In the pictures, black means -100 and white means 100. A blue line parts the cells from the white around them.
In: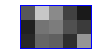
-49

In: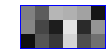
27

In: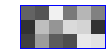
43

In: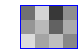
-56

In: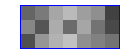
12

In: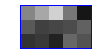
-7

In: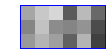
46

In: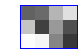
42

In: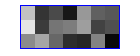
-25
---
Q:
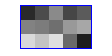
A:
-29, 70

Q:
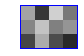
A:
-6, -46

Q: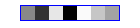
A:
28, 7

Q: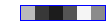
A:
9, 46

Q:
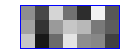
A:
-32, 55

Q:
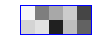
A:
-46, 66

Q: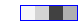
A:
38, 93

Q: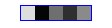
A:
8, 73
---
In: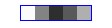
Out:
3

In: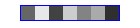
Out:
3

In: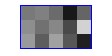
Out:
-11

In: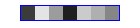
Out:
22

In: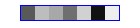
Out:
32

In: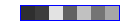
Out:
-9

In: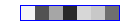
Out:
30

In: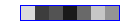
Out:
-18

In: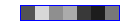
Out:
-6
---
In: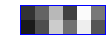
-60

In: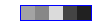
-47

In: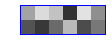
-56

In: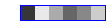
-20

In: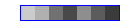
-43

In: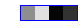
-61

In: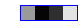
-63
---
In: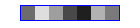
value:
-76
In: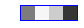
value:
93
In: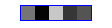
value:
56
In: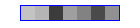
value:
2
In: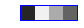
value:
89
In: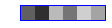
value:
-8
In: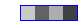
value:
-23
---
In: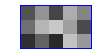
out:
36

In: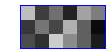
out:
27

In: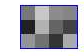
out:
10

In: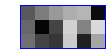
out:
42

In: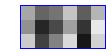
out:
-26

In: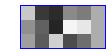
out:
-3

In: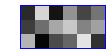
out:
-46

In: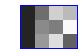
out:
63

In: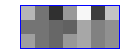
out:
-51
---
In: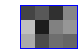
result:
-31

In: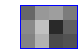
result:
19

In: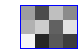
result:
-40

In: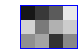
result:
-55

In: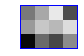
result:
32

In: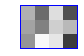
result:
-16

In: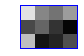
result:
5
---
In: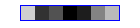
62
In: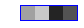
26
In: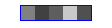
1
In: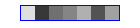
75
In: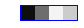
-89
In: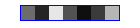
-15
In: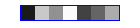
-80
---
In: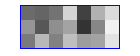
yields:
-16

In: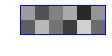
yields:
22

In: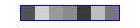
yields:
-35

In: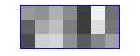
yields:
20

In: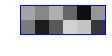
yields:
28

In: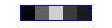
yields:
-97

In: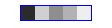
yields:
-66

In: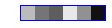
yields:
47
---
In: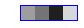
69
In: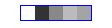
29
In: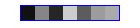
33
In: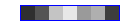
-51
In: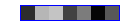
-31
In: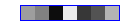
41
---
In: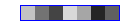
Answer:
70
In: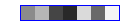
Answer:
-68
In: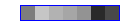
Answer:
30
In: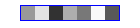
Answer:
36
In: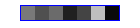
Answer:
-75
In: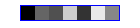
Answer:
61
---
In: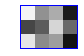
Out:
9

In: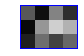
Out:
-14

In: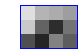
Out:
-71

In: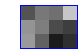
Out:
-24

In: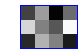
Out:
40

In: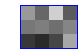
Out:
-67

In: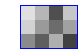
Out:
-26
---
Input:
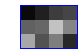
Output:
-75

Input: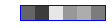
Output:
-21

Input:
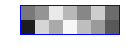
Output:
-31

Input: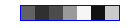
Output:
-62

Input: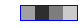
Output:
-2

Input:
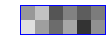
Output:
-33
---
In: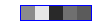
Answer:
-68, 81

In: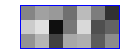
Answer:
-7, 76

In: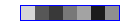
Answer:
-6, 68

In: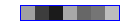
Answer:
32, 48

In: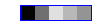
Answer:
76, 76

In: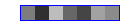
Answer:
-19, 48

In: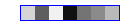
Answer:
-87, 89

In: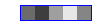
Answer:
25, 81

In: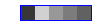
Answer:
19, 64

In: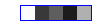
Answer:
-26, 98
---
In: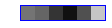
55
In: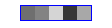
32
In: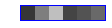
-18
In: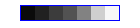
94
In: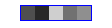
12
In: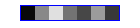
-55
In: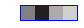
62
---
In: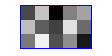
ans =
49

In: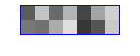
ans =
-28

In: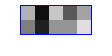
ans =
39

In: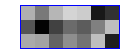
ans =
-33

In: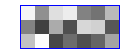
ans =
2

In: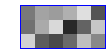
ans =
-11
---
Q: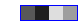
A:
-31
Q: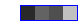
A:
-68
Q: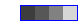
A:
-52
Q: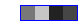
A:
-6
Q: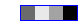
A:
-16
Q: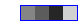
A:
4
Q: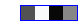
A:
-36
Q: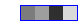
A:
-3
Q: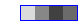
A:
72
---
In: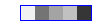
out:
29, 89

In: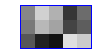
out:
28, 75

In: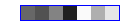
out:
-75, 96

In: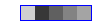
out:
-25, 63

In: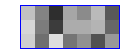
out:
35, 74

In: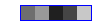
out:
-75, 57

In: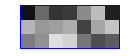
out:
36, 75

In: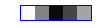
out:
-92, 96

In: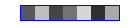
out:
-10, 68

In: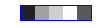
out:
62, 99
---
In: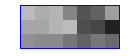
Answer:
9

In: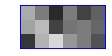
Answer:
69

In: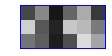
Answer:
-77

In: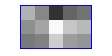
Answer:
61

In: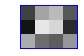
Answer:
-27

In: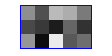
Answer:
84

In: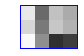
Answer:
-63

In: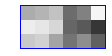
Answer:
29

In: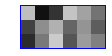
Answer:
59

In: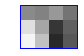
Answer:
-69
